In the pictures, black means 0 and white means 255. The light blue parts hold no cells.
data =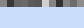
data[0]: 134
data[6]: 208
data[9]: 131
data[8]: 49

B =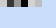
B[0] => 204
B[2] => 152
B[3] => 7
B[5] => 190

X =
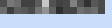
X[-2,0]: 78
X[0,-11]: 65
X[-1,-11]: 74
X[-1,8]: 46
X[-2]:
[78, 120, 109, 65, 65, 91, 199, 82, 66, 71, 129, 82, 50, 88, 76]
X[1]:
[108, 62, 93, 88, 74, 116, 146, 98, 46, 70, 68, 110, 100, 109, 74]
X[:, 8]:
[66, 46]

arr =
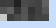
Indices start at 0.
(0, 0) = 60
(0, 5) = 66
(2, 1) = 62
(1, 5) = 65
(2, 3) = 86
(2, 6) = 69

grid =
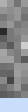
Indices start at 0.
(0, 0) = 176
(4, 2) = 135
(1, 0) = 149
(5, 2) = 126
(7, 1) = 134
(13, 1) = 100
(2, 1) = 136
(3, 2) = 120
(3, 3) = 131
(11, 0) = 137
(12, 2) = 152
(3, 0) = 135
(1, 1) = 142
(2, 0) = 120
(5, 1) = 120
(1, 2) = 151
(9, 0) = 113

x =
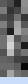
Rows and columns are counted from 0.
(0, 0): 90
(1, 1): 52
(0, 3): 142
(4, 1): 29
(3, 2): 163
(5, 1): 190
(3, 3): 87
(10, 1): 164
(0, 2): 33
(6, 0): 115
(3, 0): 127
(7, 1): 188
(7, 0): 83
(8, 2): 65

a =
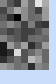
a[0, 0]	133
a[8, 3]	83
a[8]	[48, 85, 112, 83, 186, 158, 103]
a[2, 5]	111
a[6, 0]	26
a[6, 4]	46
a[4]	[91, 67, 85, 64, 66, 88, 120]
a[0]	[133, 85, 58, 160, 106, 229, 170]
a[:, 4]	[106, 106, 106, 126, 66, 106, 46, 106, 186, 46]
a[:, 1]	[85, 120, 49, 138, 67, 102, 155, 49, 85, 138]
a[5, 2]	85
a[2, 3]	141
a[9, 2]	112
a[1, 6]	154
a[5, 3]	64
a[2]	[91, 49, 4, 141, 106, 111, 154]
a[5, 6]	103

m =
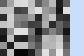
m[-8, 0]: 99
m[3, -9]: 203
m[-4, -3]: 130
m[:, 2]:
[216, 64, 132, 122, 225, 36, 195, 6]
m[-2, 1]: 31
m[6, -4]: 180
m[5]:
[21, 193, 36, 32, 98, 62, 187, 177, 196, 63]
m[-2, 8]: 206
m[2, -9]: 207
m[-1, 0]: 40
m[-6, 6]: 161
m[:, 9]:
[96, 223, 44, 67, 20, 63, 90, 117]
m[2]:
[44, 207, 132, 129, 157, 37, 161, 198, 52, 44]
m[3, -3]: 43
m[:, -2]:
[30, 23, 52, 100, 97, 196, 206, 234]
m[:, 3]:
[220, 73, 129, 103, 225, 32, 197, 5]
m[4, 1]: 152
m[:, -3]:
[186, 139, 198, 43, 130, 177, 183, 150]
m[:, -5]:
[92, 223, 37, 67, 20, 62, 87, 113]

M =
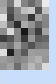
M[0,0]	160
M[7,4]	158
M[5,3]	57
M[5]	[61, 85, 132, 57, 151, 93, 101]
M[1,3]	190
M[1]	[170, 85, 137, 190, 201, 82, 192]
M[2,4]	55
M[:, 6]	[235, 192, 134, 131, 162, 101, 122, 154, 150, 218]
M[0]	[160, 119, 216, 132, 105, 137, 235]
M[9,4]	184
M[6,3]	113
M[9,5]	161
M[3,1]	113
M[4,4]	119
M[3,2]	44
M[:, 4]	[105, 201, 55, 148, 119, 151, 83, 158, 164, 184]
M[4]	[141, 217, 134, 22, 119, 60, 162]

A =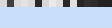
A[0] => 217
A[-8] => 222
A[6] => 215
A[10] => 224
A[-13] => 227

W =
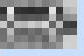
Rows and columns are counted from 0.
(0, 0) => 138
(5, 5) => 123
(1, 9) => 180
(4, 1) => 188
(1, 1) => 231
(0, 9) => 203
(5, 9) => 205
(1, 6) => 48
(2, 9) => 142
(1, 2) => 51
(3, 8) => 188
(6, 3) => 151
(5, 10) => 206
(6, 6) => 122
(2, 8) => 88
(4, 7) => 183
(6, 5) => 148
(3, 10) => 58
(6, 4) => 135
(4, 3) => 98
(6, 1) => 127
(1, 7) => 225
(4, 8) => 99
